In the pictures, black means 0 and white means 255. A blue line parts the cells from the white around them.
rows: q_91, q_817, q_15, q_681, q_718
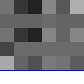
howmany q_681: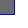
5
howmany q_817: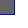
5
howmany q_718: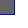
1
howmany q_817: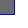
1
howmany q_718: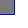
1
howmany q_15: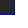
0

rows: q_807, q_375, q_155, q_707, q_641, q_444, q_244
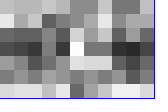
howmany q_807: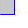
2
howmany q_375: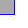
4
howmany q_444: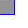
4
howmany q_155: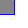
1
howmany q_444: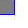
5
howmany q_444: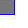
0

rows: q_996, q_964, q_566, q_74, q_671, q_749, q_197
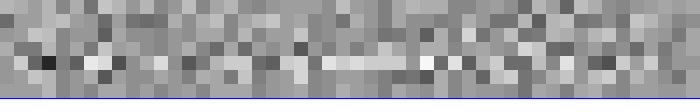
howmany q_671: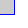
11
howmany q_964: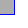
4
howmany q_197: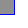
5
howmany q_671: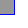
5
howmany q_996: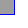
9
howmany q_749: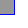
5

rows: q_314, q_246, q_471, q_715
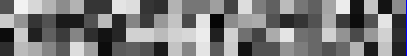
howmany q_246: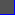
5
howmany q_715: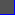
4
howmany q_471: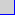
6

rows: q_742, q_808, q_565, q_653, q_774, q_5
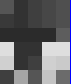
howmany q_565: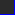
4
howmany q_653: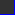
2

